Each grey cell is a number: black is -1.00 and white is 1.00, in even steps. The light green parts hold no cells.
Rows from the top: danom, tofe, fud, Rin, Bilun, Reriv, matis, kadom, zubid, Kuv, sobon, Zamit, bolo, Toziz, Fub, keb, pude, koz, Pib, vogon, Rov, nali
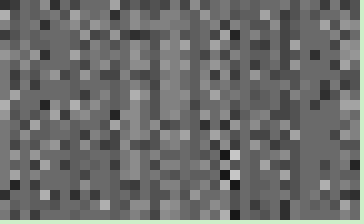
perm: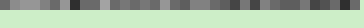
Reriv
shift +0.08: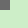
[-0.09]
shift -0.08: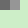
[-0.25  0.10]

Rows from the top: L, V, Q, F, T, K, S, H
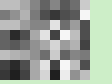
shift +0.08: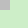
[0.57]
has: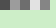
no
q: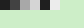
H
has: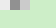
no
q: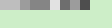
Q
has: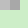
yes
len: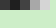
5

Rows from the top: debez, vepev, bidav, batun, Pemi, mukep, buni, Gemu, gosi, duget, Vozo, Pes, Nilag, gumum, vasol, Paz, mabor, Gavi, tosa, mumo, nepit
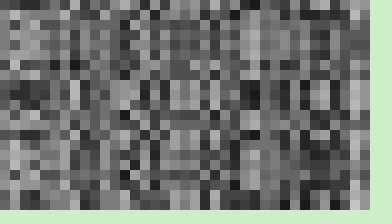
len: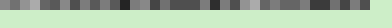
37
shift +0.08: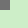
[-0.03]
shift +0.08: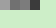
[ 0.33 -0.03  0.05 -0.46]
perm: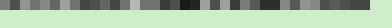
Pes

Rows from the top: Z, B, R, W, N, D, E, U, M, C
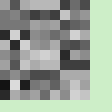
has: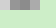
yes
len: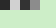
4
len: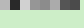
8
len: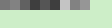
9
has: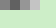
yes
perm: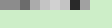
D

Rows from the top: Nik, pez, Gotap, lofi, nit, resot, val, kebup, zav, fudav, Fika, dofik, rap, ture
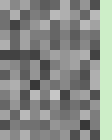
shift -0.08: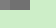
[-0.10 -0.19 -0.19]
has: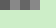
yes
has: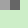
yes

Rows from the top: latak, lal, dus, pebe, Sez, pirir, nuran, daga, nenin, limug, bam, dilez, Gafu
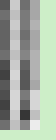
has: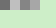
no
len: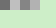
4
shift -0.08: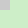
[0.51]
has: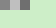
no
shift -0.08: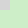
[0.60]

